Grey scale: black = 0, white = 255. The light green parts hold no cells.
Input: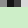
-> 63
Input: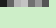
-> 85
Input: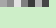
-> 70
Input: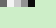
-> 105
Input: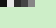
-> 45
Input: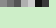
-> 57
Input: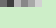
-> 109
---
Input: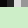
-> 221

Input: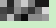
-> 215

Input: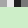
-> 234

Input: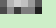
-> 205

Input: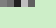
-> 191

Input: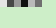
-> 228
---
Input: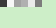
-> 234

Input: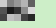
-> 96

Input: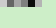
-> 11

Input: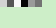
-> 154

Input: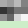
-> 52

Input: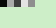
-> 142

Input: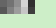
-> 48

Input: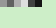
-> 66

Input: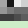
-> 150
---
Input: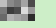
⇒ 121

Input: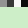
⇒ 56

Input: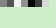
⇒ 5

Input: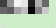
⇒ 34

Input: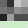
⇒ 50

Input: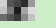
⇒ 69

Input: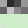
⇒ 44
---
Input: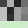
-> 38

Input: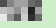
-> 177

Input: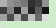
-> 132

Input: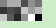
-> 77

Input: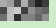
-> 189

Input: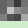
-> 196
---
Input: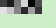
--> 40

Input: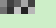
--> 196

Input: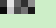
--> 74

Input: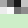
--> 250

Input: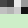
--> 180

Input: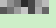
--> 72

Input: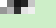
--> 48

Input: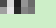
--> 40

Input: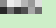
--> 79

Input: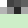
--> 138
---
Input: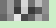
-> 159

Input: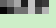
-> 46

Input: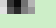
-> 85

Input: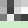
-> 62

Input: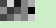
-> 54

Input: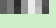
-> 122

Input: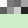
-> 151

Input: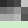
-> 126

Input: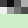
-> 162
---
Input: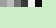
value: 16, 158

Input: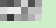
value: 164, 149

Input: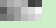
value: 78, 116

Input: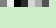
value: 84, 129

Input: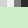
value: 44, 210

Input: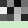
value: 111, 95
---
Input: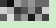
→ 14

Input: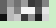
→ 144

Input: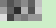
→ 83

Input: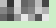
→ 53

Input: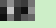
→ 143

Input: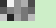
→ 244

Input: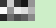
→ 205

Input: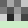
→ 168

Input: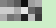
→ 115
